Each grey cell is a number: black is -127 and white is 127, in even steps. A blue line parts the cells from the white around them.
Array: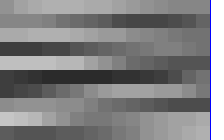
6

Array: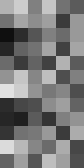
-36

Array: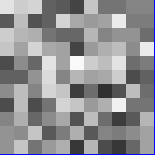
4

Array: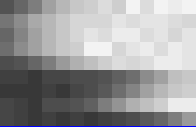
115

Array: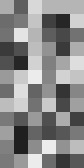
53

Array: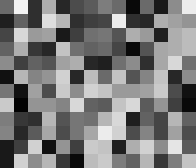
108

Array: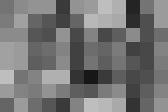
27

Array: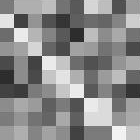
27

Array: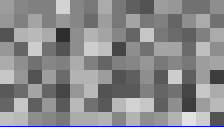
14
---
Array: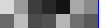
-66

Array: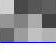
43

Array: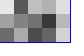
-13

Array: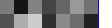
2

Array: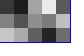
14

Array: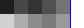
-76
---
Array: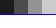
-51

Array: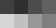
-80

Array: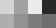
33

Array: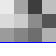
35

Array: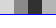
10

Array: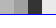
32

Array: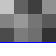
-30
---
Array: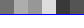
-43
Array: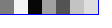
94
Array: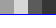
-73
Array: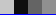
16
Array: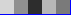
-5
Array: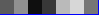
-9
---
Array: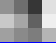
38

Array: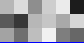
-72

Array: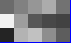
30

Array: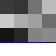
44

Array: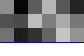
-52

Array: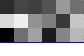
111

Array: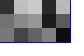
9

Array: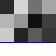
22
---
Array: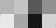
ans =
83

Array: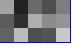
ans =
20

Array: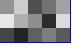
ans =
91

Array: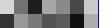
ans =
45

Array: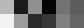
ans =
-26

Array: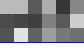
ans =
77

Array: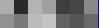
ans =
-22

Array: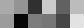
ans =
98

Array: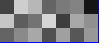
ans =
16
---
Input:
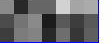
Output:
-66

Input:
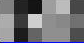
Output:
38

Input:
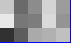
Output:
-78

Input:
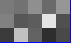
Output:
-68

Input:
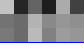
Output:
-6

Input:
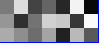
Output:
43
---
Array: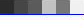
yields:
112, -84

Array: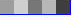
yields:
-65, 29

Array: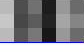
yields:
-20, 58

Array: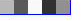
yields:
16, 56

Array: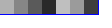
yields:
-66, 49

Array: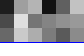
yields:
66, -23

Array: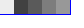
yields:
24, 109

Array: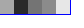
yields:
103, 40
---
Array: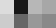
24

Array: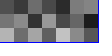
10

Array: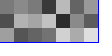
43

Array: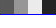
107

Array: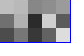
-29

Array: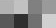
-15

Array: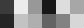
2

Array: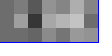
25
